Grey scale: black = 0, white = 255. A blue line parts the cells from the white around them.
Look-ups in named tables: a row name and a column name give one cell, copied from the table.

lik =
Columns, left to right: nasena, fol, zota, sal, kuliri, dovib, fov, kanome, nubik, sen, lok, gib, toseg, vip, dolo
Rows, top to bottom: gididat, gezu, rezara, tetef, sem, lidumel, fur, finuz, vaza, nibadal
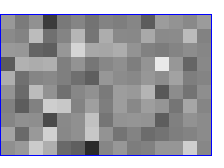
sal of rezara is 94
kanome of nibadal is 134
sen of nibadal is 125
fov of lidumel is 145
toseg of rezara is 132
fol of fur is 93
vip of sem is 126
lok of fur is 158
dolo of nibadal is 135
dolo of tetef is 136
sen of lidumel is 153
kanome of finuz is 117
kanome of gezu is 173
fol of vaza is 106
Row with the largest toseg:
sem

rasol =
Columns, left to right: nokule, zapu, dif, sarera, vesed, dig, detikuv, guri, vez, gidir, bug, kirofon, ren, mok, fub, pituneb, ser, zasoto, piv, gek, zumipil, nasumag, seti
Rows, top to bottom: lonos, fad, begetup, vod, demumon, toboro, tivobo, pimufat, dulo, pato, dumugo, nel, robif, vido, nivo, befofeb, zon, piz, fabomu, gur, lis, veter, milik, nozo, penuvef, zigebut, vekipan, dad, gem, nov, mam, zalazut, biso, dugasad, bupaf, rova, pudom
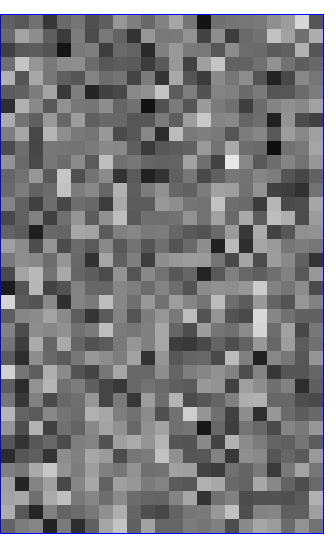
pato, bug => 58
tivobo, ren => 123
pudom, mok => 124
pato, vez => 136
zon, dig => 108
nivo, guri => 145
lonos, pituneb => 112
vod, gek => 145
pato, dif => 70
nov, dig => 99
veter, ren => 121
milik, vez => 122
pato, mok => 97
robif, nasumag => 49
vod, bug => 60
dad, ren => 179
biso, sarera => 199
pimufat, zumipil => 147
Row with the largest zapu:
vod

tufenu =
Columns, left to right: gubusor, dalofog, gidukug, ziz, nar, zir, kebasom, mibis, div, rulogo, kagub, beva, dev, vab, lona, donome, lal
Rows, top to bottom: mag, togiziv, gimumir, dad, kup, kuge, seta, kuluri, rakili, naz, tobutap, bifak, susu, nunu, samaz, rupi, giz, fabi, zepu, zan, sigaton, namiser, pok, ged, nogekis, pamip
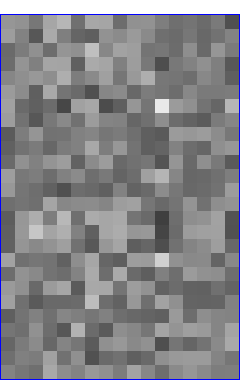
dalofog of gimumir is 124
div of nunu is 157
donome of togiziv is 114
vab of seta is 144
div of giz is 165
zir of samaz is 111
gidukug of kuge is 95
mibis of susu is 96
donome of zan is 112
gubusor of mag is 150
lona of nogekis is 155
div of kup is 118
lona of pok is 154

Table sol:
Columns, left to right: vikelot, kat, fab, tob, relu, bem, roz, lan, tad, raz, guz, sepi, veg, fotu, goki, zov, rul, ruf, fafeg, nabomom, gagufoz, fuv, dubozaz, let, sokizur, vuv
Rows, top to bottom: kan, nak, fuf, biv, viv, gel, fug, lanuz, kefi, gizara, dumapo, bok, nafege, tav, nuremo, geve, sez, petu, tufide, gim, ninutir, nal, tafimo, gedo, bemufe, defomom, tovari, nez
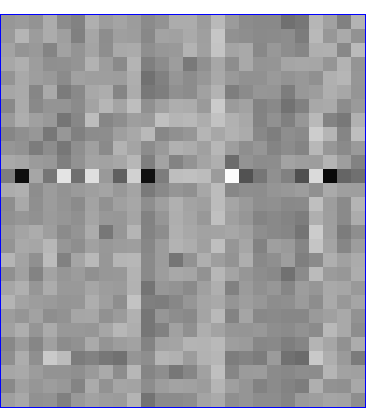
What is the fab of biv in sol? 157
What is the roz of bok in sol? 223
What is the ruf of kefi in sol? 171
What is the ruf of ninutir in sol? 158
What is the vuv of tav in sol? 180
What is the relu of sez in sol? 150
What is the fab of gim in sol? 150
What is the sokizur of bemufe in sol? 154
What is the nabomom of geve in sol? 137
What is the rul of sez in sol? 150
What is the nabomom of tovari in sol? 139
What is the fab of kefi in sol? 151
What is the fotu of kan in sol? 172
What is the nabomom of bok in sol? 144
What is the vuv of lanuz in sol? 177

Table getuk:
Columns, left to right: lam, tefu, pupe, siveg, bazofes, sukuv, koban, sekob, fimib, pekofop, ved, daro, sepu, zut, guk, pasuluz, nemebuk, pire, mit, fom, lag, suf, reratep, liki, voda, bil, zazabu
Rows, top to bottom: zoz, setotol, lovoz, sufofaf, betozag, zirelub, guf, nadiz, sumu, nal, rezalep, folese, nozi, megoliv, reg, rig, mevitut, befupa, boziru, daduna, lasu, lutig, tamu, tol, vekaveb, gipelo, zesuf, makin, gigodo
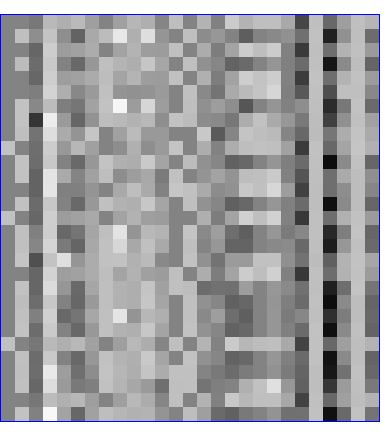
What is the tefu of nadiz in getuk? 194
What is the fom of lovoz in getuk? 204
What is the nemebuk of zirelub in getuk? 170
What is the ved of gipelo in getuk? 196
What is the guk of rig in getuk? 137
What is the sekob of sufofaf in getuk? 191
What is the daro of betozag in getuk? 156
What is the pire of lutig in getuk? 95
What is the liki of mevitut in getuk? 29
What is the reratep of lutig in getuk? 191
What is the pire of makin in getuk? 183
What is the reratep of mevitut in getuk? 191
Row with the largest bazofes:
befupa

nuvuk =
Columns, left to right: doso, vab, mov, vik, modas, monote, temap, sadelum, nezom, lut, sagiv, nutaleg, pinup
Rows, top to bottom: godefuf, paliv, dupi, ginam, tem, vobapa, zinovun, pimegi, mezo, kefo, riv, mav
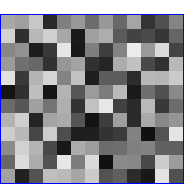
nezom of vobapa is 186
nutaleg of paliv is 55
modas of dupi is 230
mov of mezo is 70
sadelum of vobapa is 124
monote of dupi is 25
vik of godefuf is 42
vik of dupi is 57
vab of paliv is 47
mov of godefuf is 199
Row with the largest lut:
dupi

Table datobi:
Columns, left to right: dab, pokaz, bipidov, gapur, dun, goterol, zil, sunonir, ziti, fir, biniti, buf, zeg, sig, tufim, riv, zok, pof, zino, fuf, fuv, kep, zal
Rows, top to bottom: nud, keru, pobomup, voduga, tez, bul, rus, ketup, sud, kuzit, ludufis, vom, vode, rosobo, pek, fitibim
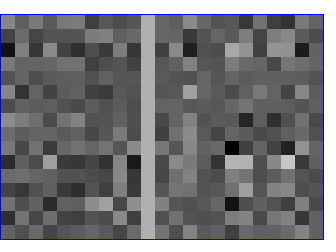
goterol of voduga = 114
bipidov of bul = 99
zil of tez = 81
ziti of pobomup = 125
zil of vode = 83
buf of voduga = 86

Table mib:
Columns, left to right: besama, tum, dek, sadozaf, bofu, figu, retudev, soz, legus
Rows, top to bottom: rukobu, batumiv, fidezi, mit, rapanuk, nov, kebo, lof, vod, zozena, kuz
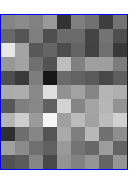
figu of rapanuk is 99
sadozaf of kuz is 72
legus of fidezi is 56
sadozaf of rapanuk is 23
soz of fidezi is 111
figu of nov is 162
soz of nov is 180
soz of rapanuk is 72
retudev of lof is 162

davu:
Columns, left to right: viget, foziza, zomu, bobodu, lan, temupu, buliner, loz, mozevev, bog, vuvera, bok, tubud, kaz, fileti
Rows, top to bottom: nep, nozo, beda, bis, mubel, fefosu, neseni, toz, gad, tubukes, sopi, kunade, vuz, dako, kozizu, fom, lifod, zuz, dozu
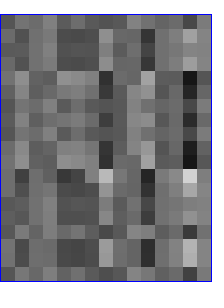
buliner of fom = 93
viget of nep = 85
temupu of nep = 109
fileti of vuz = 133
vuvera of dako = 71
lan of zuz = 73
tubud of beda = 119
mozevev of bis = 102
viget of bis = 105
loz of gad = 84
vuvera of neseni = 112
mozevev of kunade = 119
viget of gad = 85
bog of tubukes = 132
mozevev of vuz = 106
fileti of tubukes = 98
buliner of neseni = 89
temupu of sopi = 137
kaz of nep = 72

